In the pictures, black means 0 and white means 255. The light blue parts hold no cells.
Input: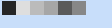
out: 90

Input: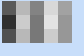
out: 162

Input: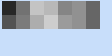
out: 133

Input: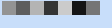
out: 203

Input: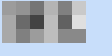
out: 128

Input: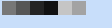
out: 197

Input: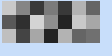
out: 57

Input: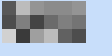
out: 139

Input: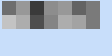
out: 152
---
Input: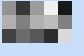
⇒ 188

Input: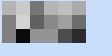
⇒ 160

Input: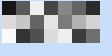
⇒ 178

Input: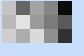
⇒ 123

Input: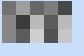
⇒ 91

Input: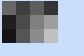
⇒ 127
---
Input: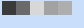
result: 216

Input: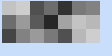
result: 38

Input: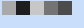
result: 199

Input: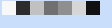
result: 112

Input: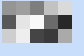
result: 249

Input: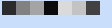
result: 11

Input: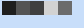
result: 63

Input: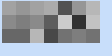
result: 93
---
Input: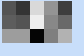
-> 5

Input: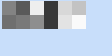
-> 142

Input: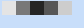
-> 37

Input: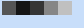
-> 53

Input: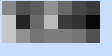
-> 116

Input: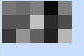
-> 98

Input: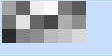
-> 142
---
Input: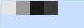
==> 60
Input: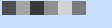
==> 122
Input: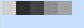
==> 163
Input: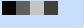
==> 63
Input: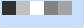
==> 163
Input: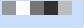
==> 188
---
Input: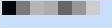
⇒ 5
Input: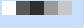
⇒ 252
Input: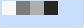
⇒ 247
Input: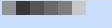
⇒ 147
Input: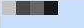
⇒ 194
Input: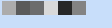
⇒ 172
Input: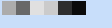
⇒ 172
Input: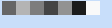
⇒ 102
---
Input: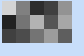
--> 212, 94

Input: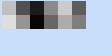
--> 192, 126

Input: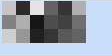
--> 197, 99

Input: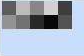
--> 93, 83

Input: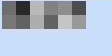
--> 110, 153

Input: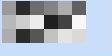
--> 154, 217

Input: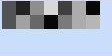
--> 83, 182
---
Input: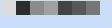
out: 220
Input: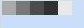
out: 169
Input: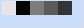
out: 229
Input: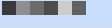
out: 57
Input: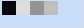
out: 8
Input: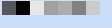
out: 87
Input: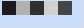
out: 28
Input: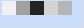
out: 240
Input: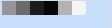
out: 149
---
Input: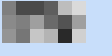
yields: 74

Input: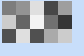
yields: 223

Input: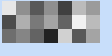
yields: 88

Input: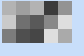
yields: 179

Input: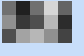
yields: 112

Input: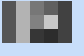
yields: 119

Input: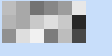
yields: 115

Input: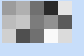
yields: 112

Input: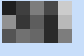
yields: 125

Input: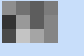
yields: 93
